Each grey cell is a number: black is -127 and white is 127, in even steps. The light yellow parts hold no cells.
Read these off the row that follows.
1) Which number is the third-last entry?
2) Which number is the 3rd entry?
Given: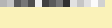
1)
97
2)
-36

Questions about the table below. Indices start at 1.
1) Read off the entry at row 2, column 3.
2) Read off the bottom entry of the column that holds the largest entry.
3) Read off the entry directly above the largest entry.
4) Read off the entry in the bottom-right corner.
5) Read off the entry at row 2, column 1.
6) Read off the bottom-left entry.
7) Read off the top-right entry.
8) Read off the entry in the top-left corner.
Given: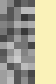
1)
3
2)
-41
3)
60
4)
-41
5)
30
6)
30
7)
-41
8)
30

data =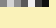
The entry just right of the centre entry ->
112
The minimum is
-112
